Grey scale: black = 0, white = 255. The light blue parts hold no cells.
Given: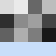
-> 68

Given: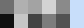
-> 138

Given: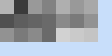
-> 146

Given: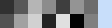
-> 108

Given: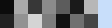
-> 183

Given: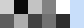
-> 255

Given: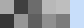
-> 190
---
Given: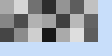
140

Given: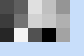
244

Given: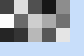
52

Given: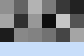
136

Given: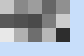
177

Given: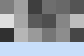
182

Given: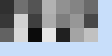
216

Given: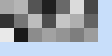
25

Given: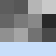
165
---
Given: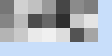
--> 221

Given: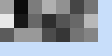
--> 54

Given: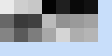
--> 213

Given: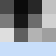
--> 95

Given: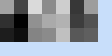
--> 192

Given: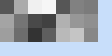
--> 185

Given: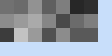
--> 140

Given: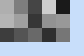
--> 105

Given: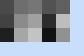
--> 195
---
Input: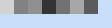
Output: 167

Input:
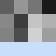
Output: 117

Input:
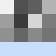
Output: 94

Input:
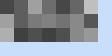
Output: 102

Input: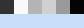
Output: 154

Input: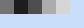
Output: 172

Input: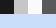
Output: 250

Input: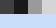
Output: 154

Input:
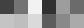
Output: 157

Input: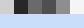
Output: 142
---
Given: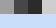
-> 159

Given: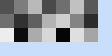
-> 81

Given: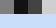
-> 126

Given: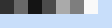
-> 48

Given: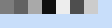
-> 124

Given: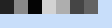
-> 34

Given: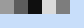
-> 155

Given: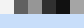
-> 243

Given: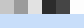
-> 198
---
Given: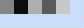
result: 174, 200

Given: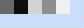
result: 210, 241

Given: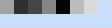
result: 133, 218

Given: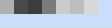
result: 123, 217

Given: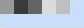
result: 100, 219

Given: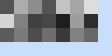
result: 71, 221

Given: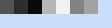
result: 182, 241
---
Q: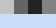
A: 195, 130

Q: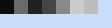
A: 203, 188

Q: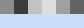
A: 221, 194

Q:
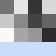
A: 250, 230

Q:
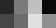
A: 224, 191

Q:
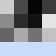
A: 227, 205

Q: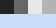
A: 232, 180

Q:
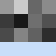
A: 203, 153
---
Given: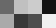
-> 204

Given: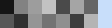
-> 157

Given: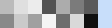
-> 236

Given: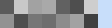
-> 162

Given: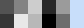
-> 205

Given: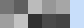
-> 187

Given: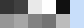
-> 233

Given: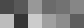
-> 152

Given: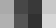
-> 57
